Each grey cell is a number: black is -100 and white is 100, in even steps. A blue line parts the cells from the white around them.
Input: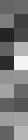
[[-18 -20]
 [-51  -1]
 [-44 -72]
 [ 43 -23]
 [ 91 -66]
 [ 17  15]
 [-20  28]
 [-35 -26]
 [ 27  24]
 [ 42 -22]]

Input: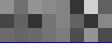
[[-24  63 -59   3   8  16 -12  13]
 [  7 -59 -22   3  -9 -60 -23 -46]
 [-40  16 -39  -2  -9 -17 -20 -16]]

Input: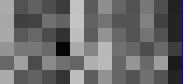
[[-74 -38  -7 -36 -21  11 -29  52 -54 -39 -24 -36  33]
 [-72 -49   1 -33 -33 -10 -23  54 -22 -11 -48 -50  30]
 [-72 -36 -10 -34 -19  15 -27  49 -61 -40 -19 -30  32]
 [-51 -18 -39 -20 -12  44   4  33 -95 -17  -6  -6  16]
 [-80  23 -17  17 -20  45  37 -21 -11   8 -41  25 -19]
 [-72 -35 -11 -35 -20  14 -27  49 -59 -39 -22 -32  33]]

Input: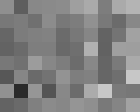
[[ 41  33  -2  33  25  10   8   7 -26  12]
 [  7 -16  -5  14  -2  -6  10 -12  -3  -6]
 [ 27  -9 -22   5  -6 -16   2   0  -3 -20]
 [ 24  25 -23  39 -13 -18  -1  -1 -16 -22]
 [ 33  -4 -21   7 -15  -2   6  22 -11  -6]
 [ 56 -13 -20   1  -1  15 -10 -17   5 -32]
 [ -7  -4  57  34 -15   7 -34  18 -67  14]
 [ 27   4  -5  12  17   6   9   0 -17 -22]]

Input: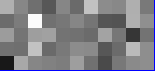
[[ -5  37   7  10  52 -17   5 -32 -13   6  38]
 [ 12  38 -35 -33  -8   5  -7 -11  97  -3 -15]
 [-10 -58  -7  28 -16 -11 -10  26  24  -9  22]
 [ 11  46 -16 -32   8  10  -5 -17  52 -13 -11]
 [ 11   8  -6 -42 -11  24  -2   1   5  32 -81]]

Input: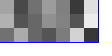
[[ 75 -55   0  22 -11 -43  29]
 [ 85 -34   2  13 -19 -34  39]
 [-57  65  -3 -34 -19  34 -11]]
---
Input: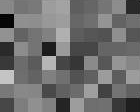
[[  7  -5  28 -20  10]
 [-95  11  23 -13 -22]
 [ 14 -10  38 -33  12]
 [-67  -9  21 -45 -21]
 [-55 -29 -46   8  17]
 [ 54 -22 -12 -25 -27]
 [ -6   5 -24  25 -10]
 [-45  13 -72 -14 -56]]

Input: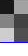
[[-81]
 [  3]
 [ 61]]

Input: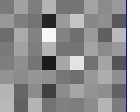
[[ -4  -1  -9  28  21]
 [ 19 -10  21   7 -31]
 [-15   2   2  21  46]
 [ -4  -1  -9  29  21]
 [ -1  -8  31 -11 -34]
 [ 15  17  -7  19  12]
 [ 41  10  10  15 -23]
 [ 44  41   0  10  -3]]

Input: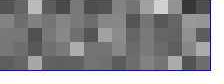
[[-34  47 -42 -39   3  27  15 -39]
 [  3   1   4 -15   6  -8 -21  17]
 [ -6 -37   7 -33   9  -5 -22 -27]
 [ -7 -31  -5  -9   7  -4 -26  34]
 [-26  31 -25 -10 -28   2  34 -14]]

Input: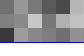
[[-11  -5 -42]
 [  0  56  38]
 [-55   7 -12]]

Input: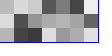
[[ 47  60  -3  87]
 [ 72  16  41 -22]
 [ 43 -54  21  76]]
